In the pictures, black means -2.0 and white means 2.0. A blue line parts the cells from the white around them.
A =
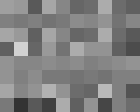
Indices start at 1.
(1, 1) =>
0.5
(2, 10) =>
0.1
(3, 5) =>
0.1
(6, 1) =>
0.3
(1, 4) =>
0.6
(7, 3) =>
0.3
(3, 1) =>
0.6
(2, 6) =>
0.2
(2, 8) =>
0.3
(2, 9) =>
-0.2
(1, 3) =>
-0.6
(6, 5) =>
-0.1
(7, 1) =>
0.6
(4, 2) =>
1.3
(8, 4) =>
-1.0
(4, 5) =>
-0.2
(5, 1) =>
0.3
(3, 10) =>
-0.6
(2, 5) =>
-0.1
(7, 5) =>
0.3
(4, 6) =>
0.7
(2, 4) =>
-0.2
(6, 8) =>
-0.2
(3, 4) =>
0.6
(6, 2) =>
0.0
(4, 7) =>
0.3

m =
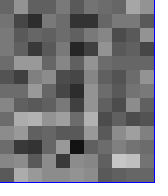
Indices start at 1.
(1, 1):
-0.4
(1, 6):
-0.6
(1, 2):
0.3
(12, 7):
0.1
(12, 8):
-0.5
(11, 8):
-0.3
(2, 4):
-0.1
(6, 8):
-0.5
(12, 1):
0.1
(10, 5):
-0.6
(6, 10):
-0.3
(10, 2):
0.4
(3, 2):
-0.6
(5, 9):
-0.4
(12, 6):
0.2
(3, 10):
-0.6
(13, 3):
0.4
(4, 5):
-0.1
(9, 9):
-0.5
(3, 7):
-0.1
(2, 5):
-0.3
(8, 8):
-0.5
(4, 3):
-1.1
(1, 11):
0.3
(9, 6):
-0.3
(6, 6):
-0.9
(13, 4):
0.2
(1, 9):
-0.4
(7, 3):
0.4
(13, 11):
-0.4
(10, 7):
0.4
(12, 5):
-1.1
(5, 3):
0.4
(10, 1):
0.2

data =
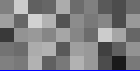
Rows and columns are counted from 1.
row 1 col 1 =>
0.0
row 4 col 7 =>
0.4
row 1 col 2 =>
1.2
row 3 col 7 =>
-0.3
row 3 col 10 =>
-0.4
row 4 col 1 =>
-0.2
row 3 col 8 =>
1.2
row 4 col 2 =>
-0.3
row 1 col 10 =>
-0.3
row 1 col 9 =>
-0.8
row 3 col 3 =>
0.4
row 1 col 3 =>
-0.5
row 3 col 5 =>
0.6
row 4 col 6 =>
0.5
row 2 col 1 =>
0.5

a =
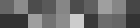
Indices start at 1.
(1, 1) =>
-0.4
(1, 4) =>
-0.6
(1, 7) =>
-0.5
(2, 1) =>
-1.2
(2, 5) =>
0.2
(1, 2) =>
0.2
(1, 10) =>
-0.9

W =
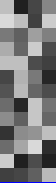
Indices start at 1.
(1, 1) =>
1.0
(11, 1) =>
-0.3
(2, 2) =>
1.0
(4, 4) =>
-0.8
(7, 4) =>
-0.8
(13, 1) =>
-1.0
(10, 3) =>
0.3
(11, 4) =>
-1.3
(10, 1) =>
-1.2
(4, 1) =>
0.7
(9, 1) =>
0.2
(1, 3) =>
-0.9
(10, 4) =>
1.0
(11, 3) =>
1.4
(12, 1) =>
1.2

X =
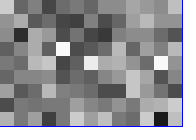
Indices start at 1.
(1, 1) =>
1.2
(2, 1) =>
0.3
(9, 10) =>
-0.3
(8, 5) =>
-0.1
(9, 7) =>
0.5
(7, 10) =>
1.1
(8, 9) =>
0.3
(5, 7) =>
1.7
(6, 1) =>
-0.4
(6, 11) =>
0.6
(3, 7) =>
-0.9
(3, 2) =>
-1.3
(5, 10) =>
0.3
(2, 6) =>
-1.0
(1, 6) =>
-0.1
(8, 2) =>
-0.1
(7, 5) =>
0.0
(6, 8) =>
0.1
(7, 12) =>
-0.2
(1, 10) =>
0.6
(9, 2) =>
-0.1
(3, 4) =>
0.4
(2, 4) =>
-0.3
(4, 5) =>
1.9
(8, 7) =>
0.1
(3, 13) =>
-0.7
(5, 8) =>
0.7
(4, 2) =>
0.1
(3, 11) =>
0.2
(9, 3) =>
0.5
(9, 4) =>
-1.0
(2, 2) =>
0.7
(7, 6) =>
-0.1

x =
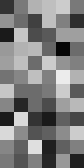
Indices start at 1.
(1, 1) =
-1.2
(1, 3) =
0.8
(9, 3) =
-1.2
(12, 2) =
-0.7
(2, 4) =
1.0
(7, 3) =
-0.3
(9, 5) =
-0.5
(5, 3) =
-0.3
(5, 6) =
0.0
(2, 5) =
0.0
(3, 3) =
-0.8
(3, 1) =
-1.6
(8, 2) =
-1.4
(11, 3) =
1.5
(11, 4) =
-1.5
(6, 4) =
0.0
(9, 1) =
-1.6
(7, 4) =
-0.1
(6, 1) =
-0.2
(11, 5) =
-0.5
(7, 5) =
1.2
